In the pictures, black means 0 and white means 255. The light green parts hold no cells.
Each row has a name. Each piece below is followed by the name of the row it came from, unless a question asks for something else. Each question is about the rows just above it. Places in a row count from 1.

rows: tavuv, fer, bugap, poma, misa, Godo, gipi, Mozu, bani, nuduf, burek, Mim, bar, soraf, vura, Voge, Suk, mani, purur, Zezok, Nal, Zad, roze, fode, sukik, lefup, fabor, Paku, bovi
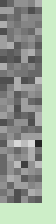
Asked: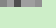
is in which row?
Voge
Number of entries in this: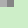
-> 2
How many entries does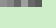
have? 6
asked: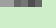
fer
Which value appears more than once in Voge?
[159]

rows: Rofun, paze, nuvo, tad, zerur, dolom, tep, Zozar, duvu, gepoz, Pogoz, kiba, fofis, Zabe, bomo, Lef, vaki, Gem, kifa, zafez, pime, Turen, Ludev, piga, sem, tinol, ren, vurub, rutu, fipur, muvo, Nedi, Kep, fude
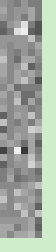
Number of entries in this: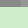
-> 4
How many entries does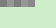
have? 5
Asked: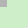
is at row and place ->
fude, 5
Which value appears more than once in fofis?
[125]
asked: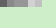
kifa

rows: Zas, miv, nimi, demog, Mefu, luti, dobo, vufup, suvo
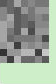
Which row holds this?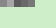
nimi
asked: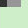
vufup
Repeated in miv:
[150]

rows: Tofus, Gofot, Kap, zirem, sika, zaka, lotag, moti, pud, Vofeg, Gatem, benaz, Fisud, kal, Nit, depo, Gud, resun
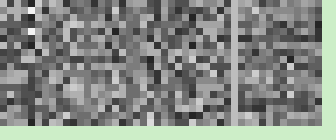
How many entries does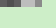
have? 6
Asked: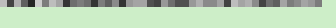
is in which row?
Tofus
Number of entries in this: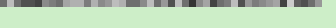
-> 46

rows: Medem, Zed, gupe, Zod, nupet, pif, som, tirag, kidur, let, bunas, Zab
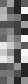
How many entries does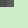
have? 2
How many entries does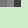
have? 3
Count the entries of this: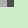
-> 2
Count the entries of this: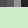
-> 4
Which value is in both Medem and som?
[92]
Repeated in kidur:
[231]
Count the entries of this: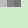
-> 3

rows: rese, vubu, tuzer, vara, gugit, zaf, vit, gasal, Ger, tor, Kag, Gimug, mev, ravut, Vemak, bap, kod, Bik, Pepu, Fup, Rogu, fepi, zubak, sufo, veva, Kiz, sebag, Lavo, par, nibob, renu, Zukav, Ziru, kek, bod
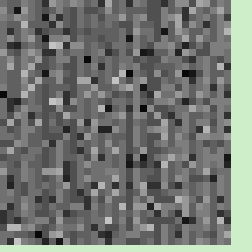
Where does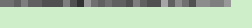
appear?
Fup
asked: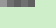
Fup
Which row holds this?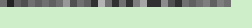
sebag
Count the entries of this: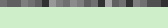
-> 24
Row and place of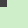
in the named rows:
tuzer, 33
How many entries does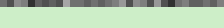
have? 32
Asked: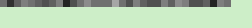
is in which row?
Kiz

